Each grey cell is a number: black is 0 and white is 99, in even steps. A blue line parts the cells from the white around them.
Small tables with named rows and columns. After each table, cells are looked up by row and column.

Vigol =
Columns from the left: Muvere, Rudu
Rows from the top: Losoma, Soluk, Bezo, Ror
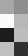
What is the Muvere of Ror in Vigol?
74
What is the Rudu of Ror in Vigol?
19
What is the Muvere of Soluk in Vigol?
97
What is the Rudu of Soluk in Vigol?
71
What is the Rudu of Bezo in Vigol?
73
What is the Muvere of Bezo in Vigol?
11
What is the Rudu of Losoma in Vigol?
55
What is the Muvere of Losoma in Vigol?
65

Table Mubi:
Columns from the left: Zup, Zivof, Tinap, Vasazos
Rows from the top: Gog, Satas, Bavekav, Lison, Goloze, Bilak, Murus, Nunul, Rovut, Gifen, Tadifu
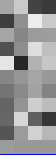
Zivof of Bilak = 58
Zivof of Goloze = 15
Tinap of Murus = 63
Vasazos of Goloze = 77
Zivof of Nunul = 57
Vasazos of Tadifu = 59
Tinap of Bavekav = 60
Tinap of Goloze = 69
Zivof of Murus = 53
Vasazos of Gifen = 71
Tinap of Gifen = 81
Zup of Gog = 64
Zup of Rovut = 40
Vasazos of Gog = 23
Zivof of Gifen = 60
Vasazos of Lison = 74
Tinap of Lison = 86
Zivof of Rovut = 83
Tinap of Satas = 92
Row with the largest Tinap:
Satas

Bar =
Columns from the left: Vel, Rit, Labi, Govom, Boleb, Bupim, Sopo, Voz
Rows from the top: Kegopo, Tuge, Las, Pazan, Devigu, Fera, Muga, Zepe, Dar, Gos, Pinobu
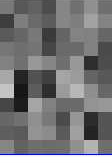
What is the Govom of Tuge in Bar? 36
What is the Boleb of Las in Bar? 39
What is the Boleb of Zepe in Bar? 41
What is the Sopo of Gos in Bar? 14
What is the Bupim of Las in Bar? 51
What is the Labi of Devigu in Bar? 59
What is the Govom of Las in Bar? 23
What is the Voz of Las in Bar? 40
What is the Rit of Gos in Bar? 35
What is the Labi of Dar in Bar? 56
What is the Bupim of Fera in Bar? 60
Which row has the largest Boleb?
Fera

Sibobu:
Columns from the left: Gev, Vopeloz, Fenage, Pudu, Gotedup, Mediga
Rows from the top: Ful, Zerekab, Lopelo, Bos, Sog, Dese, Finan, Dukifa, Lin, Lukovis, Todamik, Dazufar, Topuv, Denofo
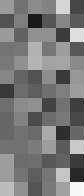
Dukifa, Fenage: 56
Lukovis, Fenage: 41
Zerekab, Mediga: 35
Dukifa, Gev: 43
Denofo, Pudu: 47
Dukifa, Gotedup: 44
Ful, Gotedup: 83
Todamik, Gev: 44
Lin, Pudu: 42
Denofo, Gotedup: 62
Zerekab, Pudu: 33
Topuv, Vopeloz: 45
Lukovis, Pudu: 66
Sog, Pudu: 63
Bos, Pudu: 46
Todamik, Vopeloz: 44
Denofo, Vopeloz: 56
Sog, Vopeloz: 56

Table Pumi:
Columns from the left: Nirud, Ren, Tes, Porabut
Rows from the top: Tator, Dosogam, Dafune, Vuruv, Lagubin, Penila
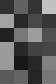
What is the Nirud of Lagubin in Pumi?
60
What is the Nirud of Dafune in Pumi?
13
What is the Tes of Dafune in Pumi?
61
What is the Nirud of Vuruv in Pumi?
60
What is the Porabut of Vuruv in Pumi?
27
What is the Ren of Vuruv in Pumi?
16
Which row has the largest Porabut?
Tator

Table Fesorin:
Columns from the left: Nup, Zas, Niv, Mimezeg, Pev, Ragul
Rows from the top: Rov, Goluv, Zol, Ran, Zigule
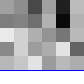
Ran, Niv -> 61
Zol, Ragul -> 72
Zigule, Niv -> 88
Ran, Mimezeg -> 67
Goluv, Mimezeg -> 69
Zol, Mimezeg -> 57
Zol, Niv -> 68
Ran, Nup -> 53
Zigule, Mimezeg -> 60
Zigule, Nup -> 71
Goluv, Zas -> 51
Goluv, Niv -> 43
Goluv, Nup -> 49

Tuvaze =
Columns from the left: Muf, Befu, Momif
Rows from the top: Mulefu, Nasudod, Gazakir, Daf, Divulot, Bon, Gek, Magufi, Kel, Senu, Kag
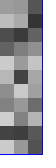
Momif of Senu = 34
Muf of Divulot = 79
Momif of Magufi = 42
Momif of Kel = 70
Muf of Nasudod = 73
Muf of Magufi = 50
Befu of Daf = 49
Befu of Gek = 78
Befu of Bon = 26
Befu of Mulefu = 59
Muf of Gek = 55
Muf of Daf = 38
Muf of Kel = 80
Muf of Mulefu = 61
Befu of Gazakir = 23
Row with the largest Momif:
Divulot

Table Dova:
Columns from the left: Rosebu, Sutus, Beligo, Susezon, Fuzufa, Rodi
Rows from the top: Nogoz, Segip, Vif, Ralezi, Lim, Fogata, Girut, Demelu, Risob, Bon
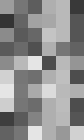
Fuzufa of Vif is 72
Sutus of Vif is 35
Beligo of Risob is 51
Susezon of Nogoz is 68
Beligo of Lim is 89
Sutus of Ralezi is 41
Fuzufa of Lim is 72
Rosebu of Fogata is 81
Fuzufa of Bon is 59
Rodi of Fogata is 30
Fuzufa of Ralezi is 46
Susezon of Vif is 76
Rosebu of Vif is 54
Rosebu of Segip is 20
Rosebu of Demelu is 80
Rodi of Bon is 81
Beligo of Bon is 89
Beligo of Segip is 63
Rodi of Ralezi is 38

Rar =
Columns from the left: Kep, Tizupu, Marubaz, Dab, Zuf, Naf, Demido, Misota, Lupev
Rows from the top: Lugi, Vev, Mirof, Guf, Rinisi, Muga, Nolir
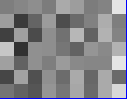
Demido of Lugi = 48
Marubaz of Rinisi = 56
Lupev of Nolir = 84
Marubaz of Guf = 56
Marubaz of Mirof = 29
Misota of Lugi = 51
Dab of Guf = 55
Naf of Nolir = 65
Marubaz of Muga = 31
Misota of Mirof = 69
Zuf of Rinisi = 60
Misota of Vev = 67
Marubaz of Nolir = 33
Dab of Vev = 60
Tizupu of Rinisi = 38

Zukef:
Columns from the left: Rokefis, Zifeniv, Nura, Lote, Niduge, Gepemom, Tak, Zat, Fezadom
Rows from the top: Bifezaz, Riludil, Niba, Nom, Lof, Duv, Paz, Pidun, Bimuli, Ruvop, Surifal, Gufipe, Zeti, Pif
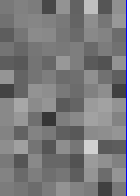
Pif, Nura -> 42
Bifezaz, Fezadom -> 56
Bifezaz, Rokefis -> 47
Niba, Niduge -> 46
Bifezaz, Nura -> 48
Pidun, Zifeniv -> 65
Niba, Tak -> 53
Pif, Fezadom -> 47
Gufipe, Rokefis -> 47
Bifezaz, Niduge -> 57
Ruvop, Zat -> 55

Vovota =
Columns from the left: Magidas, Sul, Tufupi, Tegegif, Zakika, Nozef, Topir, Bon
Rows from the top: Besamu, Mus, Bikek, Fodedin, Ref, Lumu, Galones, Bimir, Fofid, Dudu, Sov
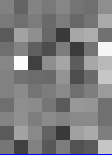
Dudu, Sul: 63
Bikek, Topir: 67
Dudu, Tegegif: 38
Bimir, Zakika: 35
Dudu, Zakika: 22
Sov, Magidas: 46
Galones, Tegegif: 48
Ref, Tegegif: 55
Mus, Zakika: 48
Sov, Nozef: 32
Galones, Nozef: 43
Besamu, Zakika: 52
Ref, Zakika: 64
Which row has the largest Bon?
Fodedin

